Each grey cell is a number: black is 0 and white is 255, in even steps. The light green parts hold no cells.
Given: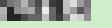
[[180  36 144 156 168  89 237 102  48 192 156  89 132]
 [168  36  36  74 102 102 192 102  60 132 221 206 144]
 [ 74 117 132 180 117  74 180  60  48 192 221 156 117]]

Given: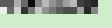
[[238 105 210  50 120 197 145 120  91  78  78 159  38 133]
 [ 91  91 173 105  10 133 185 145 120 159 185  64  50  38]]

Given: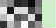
[[234  23 219 219  64 130]
 [189 234  78 104 219  35]
 [160 130  35  50   9 104]
 [ 50 189 130 250  91 145]]

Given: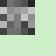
[[197 140 153 165 197]
 [181  98 125  67 153]
 [ 82 165 125 197 140]
 [ 67 112 112  82  51]
 [ 51 112  98  82  36]]

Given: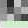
[[156 197 115  69]
 [143  85 143 182]
 [131  39 197 115]]

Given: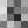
[[224  66 121 135]
 [209 149  93 164]
 [194 108  39 179]
 [121 194 149  79]]

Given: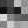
[[216 132 104  91]
 [132 204 159 173]
 [ 60  76 188 144]
 [ 15  60  29 159]]

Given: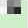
[[246  97  39]
 [230 128 153]]
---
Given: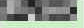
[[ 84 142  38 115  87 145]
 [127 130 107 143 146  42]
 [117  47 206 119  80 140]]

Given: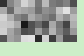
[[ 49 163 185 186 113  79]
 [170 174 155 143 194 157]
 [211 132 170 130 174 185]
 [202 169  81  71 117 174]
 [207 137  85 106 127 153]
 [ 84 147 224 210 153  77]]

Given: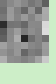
[[119 149 118  95]
 [111 130 146 170]
 [120 133 132 168]
 [ 45 118 137 216]
 [ 88 157 142 220]
 [ 97 172 111 112]
 [161 150 136 156]
 [147 151 125 153]
 [174 138 139 201]]

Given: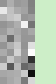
[[148 153 129]
 [232 171 132]
 [181 205 156]
 [148 174 116]
 [156 167 167]
 [175 175 151]
 [148 198 223]
 [171 210 253]
 [148 166  49]
 [203 185 121]
 [167 174  15]
 [155 178 215]]

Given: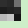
[[ 46 112]
 [ 29  40]
 [184  21]]

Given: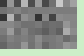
[[ 58  75  77  73 201 161]
 [114 131 125 125 124 125]
 [ 52  91 129 136 139 134]
 [134 125 114 104 109 133]
 [124 111 111  94  96 140]
 [112 121 117 119 128 122]
 [101 118 114 104 125 141]]

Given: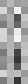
[[158 157]
 [214 243]
 [151  81]
 [125 102]
 [214 235]
 [211 243]
 [161 147]
 [123  69]
 [145  55]
 [137  87]
 [212 189]
 [123  55]]

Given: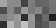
[[165 139 124 104]
 [ 78  96 123  90]
 [125 153 151 107]
 [ 48 147 145  92]]

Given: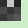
[[46 36]
 [73 70]
 [55 85]]
